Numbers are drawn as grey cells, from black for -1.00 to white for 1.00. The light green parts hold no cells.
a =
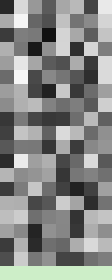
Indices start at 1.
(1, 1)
-0.69
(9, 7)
0.46
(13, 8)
-0.12
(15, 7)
-0.65
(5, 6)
0.35
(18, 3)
-0.67
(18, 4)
-0.13
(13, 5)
-0.58
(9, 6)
-0.14
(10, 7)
-0.16
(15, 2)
0.37
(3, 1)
-0.54
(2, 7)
0.08
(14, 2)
-0.03
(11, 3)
-0.06
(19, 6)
-0.48
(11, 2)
-0.05
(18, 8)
0.46
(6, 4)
0.07
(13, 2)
0.10
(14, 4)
-0.14
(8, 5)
-0.14
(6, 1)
-0.16
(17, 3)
-0.72
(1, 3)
0.19
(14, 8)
0.26
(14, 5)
-0.49
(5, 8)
0.71
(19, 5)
-0.47
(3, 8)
0.54
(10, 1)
-0.50
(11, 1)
-0.31
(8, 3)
0.47
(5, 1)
0.23

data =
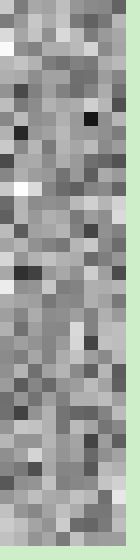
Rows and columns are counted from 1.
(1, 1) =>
0.58
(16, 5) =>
0.32
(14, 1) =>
0.57
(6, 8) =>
0.23
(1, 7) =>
0.08
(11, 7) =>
0.46
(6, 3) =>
0.11
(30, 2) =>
-0.48
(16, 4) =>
0.38
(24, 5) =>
0.06
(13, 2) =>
0.37
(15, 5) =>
0.10
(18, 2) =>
0.42
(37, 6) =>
0.35
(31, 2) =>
0.55
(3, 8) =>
0.21
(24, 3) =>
0.25
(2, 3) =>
0.56
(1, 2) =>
-0.03
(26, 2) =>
-0.01
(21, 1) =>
0.85
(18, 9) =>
-0.15
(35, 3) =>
0.16
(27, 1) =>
0.13
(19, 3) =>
0.40
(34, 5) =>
0.04
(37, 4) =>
0.28
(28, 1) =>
0.22
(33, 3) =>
0.66
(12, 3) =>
0.33
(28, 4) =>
-0.18
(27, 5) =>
0.41
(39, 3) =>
0.16
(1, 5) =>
0.49
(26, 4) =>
0.03
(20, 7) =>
0.61
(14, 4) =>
0.04

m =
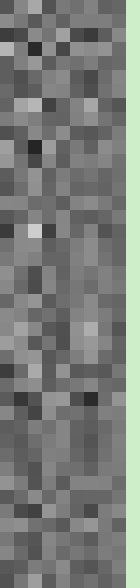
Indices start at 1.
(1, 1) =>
-0.33
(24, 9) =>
-0.33
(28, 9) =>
-0.19
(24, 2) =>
0.28
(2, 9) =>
-0.13
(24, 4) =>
-0.31
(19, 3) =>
0.00
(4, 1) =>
0.42
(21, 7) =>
-0.15
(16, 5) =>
0.05
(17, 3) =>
0.61
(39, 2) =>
-0.27
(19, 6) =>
0.00
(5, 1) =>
-0.26
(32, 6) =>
-0.24
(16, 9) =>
-0.05
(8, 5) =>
-0.21
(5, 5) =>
-0.06
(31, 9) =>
-0.04
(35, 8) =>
0.02
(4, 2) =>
-0.02
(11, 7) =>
-0.24
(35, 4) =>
-0.02
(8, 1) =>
-0.22
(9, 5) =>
-0.22
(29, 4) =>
0.16
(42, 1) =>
-0.36
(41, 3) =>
-0.03
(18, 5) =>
-0.18
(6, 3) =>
-0.18
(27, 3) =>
0.33
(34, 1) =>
-0.01
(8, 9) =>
-0.33
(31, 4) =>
-0.11
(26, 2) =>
0.13
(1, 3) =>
0.32
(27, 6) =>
-0.30
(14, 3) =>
0.13

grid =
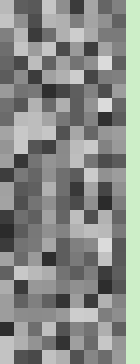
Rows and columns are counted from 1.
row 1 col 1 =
0.45
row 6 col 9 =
0.00
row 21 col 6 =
0.13
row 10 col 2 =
0.57
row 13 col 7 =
0.59
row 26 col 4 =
0.51
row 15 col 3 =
-0.09
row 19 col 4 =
-0.64
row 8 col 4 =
-0.17
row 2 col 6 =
-0.01
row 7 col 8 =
-0.39
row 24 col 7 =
-0.10
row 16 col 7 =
-0.38
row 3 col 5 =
0.38
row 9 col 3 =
0.48
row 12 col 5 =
0.09
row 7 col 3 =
-0.06
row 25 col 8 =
0.56
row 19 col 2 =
-0.16
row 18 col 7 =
0.08
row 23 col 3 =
0.09
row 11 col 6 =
0.47
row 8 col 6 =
-0.27
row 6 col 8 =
-0.02
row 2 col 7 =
0.29
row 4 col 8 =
0.29
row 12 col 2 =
-0.58
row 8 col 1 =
-0.11
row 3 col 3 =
-0.54
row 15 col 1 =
0.28
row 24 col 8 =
0.37
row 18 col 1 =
-0.54
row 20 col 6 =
-0.26
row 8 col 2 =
-0.32
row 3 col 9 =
-0.04
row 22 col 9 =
0.03
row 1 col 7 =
0.30
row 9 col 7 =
0.03

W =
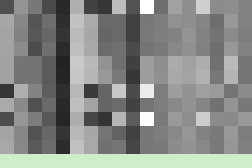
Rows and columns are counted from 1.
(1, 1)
-0.37
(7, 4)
-0.26
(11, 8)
-0.11
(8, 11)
-0.09
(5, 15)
0.36
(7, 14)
0.15
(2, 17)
0.19
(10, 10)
-0.49
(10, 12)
-0.01
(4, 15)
0.01
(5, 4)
-0.29
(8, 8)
-0.20
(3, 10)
-0.49
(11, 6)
0.51
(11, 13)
0.10
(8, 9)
-0.15
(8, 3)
-0.37
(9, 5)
-0.70
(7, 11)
0.84
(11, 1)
0.32
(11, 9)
-0.08
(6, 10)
-0.58
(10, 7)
0.31
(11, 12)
-0.05
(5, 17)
0.46
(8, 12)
-0.01
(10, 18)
-0.02
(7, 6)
0.44
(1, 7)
-0.49
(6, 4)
-0.29
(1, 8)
-0.58
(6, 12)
0.13
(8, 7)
0.29
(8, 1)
0.33
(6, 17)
0.41
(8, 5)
-0.68
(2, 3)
-0.33

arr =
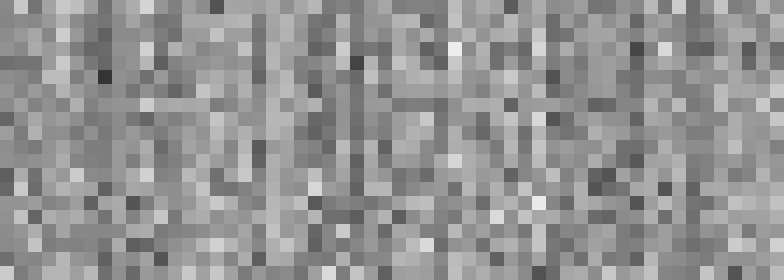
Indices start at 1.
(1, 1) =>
0.07
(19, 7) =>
0.11
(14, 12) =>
0.13
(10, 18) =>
0.37
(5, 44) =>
0.23
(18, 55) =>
0.15
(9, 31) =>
0.57
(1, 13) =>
0.00
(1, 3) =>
-0.10
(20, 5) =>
0.42
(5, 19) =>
-0.14
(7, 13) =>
-0.20
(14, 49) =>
0.28
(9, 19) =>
0.14
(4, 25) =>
0.60
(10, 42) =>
-0.02
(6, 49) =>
-0.01
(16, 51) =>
0.31
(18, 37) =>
0.39
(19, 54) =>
0.14
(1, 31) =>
0.02
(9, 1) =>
-0.20
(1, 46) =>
0.07
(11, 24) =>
-0.19
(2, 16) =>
0.32
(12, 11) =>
0.29
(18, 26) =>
0.06
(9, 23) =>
-0.19
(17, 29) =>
0.30
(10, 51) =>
-0.01
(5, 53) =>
0.25
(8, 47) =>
0.42
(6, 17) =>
0.24
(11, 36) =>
-0.04
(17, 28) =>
-0.17
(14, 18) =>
0.01
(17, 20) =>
0.51
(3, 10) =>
0.09
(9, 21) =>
0.43
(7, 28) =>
-0.12

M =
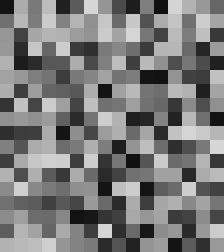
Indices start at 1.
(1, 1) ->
-0.84
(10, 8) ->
0.22
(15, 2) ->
-0.24
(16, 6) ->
-0.86
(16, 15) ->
0.10
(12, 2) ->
0.33
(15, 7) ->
0.21
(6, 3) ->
-0.01
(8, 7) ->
0.50
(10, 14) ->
0.67
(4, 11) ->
-0.54
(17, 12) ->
0.10
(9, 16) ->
-0.86
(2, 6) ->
0.41
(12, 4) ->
0.62
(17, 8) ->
0.67
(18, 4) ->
0.62
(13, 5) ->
-0.56
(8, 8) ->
-0.12
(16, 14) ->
-0.48
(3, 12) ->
-0.48
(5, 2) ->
-0.78
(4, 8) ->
-0.04
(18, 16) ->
0.20
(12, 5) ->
0.61
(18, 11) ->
0.16
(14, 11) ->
-0.84
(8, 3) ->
-0.46
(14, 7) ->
0.14
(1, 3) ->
-0.05
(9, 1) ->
0.13
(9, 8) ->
0.61
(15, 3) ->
-0.28
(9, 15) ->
-0.13
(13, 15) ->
0.34
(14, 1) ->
0.08
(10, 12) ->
-0.67

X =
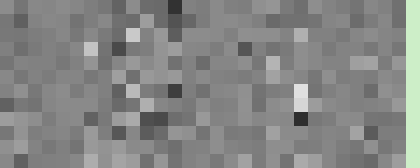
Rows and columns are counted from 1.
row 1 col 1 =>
0.10
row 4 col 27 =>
-0.06
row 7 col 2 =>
0.13
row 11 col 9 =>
0.21
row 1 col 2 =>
-0.08
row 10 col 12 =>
-0.16
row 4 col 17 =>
0.09
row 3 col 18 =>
0.12
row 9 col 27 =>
-0.08
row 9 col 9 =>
0.22
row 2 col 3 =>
0.03
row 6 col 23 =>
-0.07
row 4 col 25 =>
0.03
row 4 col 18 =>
-0.33
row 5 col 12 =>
0.15
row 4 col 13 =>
0.23
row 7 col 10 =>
0.46
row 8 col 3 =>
-0.10
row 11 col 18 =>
0.00
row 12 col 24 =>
0.05
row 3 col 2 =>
-0.07
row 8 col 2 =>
-0.06
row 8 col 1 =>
-0.24
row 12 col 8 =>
0.14
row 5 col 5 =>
-0.06
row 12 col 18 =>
0.27
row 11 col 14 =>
0.01
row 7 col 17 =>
0.07
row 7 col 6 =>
-0.03
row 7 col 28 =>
0.13
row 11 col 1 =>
0.13
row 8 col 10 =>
-0.08
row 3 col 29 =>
0.02
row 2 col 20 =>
-0.17
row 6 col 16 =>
0.02
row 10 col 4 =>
0.03
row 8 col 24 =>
0.08
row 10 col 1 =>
-0.07
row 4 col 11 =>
-0.01
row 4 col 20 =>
-0.10
